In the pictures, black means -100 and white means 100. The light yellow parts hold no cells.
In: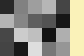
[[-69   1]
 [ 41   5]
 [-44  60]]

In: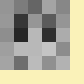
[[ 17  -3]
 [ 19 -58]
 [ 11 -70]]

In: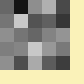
[[-19 -84]
 [ -8  57]
 [ 12  -8]]

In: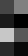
[[ -45    0]
 [ -79 -100]
 [  56  -31]]

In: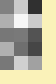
[[ 1 59]
 [37 93]
 [-7 -5]]

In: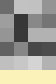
[[-15  52]
 [ 24 -57]
 [ 17 -56]]

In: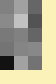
[[ 1 26]
 [ 8 51]
 [-5  1]]

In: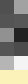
[[-37  27]
 [-34 -32]
 [ 14 -73]]
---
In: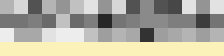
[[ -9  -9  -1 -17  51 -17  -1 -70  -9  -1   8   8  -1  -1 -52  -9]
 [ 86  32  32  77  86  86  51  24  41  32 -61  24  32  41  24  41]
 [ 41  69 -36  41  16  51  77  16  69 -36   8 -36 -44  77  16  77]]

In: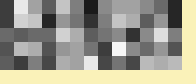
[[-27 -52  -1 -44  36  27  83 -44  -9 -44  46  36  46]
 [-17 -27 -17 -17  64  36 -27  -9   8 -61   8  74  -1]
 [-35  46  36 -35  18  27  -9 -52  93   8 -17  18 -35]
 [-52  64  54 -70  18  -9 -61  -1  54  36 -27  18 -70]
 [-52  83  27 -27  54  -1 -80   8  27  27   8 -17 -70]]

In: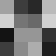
[[ 27 -52 -69  46]
 [ 64  -8 -18  64]
 [-52   9  36 -77]
 [-85  18  18 -61]]

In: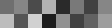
[[ 48 -33  64 -77  14 -49 -23  23]
 [-13   5 -41  40 -67  -5 -49   5]]

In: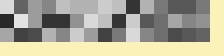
[[ 30 -49 -41  40   5  60  22 -49  -5  70   5 -14 -41 -31 -22]
 [ 70 -22  22   5  50  40  40  60  50 -59  40  -5 -31 -31  -5]
 [-68  78  22 -59 -59  14  70  50 -59  60 -31 -14  30   5  14]]

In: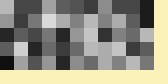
[[ 18 -53  -7  70  35   1  44   1  35 -27 -78]
 [ 44 -44 -44  26 -27 -35 -53  10 -44 -44 -78]
 [-70 -27 -44  -7 -70  18  54 -61   1 -17  44]
 [-88  26 -35  18 -70  10 -17  35   1  44  -7]
 [-27  62 -70 -17 -53 -17  44  35  54 -53 -27]]
